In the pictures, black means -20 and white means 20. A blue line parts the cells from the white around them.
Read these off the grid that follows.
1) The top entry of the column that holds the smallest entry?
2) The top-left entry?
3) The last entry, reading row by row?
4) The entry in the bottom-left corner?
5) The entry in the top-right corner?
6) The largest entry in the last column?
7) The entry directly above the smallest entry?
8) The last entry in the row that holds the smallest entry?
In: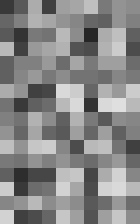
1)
10
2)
-11
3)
2
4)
13
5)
2
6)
12
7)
-4
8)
-5

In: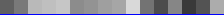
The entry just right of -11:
-7
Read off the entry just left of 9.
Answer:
-1
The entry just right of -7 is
7

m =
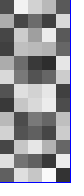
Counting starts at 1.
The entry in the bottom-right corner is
-12
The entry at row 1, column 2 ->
18
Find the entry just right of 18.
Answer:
13
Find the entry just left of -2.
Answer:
15
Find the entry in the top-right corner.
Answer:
-6
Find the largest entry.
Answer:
19
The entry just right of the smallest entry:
16
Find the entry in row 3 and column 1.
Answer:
-9
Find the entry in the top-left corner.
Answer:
-8
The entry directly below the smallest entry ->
-4
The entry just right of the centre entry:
16
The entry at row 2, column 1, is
7
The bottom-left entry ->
-5
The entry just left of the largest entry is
11
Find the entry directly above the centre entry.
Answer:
-7
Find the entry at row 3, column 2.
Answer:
12
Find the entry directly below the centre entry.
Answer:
14
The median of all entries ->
5

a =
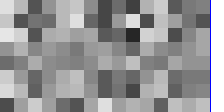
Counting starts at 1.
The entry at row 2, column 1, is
11
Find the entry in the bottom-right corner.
10
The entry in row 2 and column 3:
-2
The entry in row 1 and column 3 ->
-7
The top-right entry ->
0
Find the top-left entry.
15
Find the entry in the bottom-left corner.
-8
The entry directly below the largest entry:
3
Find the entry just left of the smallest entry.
-4
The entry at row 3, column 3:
-7
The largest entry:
16
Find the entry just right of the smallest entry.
13
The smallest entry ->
-14
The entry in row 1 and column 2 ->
9
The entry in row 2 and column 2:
-7
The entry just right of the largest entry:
13
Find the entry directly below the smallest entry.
-4
